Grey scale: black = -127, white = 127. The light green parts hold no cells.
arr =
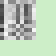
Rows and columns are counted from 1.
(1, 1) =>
16
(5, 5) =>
-20
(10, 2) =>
76
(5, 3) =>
76
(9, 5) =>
86
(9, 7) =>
49
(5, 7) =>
3
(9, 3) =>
18
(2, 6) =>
55
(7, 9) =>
63
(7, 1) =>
22
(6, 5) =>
-30
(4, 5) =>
-10
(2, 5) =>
-5
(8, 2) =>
91
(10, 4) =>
92
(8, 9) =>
118
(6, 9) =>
58
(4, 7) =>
-38
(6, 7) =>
-36
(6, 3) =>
110
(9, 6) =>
10
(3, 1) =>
-40
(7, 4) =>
6
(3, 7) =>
-45
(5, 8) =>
13

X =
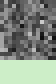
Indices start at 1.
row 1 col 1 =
-55
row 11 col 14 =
-70
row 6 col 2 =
-48
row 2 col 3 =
-60
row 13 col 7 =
-62
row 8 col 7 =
-19
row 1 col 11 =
-74
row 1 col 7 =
-24
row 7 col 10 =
-59
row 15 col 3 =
30
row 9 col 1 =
32
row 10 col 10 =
21
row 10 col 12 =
-44
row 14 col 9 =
-9
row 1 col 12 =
-43
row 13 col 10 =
-76
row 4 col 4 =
-62
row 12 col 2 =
-21
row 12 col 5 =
-47
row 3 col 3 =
5
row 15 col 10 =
-1
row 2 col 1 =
-40
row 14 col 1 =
-52
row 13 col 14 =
-100
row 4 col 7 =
-32
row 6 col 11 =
74
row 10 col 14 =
-110
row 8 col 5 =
-29
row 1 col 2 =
37
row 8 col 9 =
-61
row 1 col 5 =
-48
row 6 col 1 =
34
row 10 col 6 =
-51
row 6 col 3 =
-4
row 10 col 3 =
-26
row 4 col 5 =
-38

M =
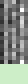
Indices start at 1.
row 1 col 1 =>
-33
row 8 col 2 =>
3
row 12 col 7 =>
-12
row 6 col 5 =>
-30
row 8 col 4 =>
43
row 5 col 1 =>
-62
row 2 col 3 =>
1
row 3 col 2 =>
23
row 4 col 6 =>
3
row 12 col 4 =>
60
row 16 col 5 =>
-29
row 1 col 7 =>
-19
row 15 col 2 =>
13
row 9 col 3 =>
-37
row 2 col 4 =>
-11
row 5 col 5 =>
-59
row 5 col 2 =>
28
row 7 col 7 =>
-24
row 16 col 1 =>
-85
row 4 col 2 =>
4
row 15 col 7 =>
-37
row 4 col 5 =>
-13
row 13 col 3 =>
-37
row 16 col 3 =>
-81
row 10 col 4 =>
38
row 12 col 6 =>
62
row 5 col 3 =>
-57
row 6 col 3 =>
-81
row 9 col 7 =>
-5
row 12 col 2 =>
32
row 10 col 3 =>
-26

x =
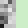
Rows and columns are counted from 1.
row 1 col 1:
73
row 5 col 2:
-16
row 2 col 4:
47
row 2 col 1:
28
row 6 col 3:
93
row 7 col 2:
64
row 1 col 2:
83
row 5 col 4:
88

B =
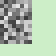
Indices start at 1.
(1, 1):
29
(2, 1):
-43
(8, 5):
-67
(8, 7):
80
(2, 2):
32
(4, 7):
-3
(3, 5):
-8
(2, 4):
78
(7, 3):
27
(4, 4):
-9
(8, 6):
-11
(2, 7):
97
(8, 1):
-34
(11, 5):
-13
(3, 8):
6
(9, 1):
-57
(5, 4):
-12
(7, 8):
30
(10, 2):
93
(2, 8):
29
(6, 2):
43
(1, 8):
34
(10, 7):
28
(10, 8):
81
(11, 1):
-5
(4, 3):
100
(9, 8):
13
